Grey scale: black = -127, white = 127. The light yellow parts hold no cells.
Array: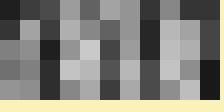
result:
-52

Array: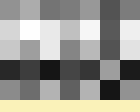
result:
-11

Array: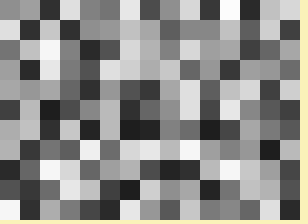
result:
-79

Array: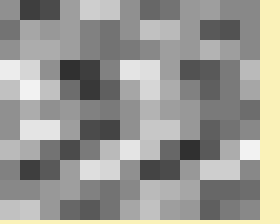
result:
-52

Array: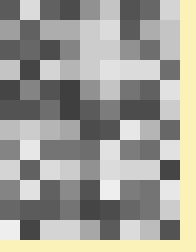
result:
-30

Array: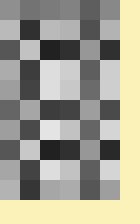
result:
-4

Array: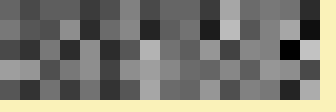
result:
-33

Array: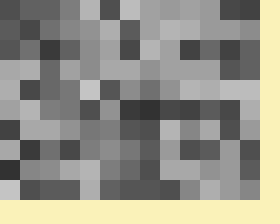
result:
-30
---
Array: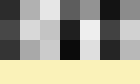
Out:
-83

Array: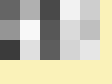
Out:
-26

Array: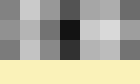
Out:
2

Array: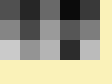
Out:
-47

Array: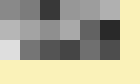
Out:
9

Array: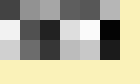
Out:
-60

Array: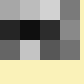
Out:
39
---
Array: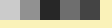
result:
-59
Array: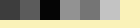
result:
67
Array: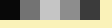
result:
-68
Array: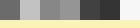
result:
119
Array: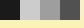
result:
-46
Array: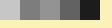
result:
-99
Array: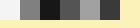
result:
-69
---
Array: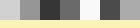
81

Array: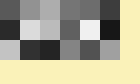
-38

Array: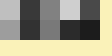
63

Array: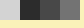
83

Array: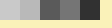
73

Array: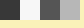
-71

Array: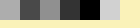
45

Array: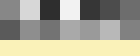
7

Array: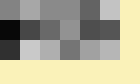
3

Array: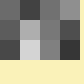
-20
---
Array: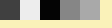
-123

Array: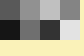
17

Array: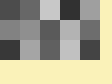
72

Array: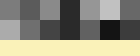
22

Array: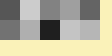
2

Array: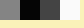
-122

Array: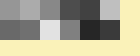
-50

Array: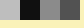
-111

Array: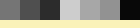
39

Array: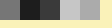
-69
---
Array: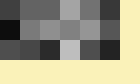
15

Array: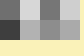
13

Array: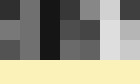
-106

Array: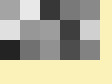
29

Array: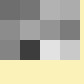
20

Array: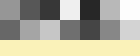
70
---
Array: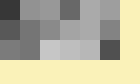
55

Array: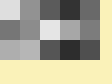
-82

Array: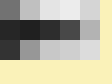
79

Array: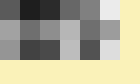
-45

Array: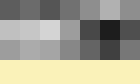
-63

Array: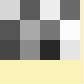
-87

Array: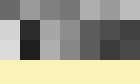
-68

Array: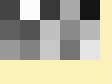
-10

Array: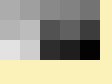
-97
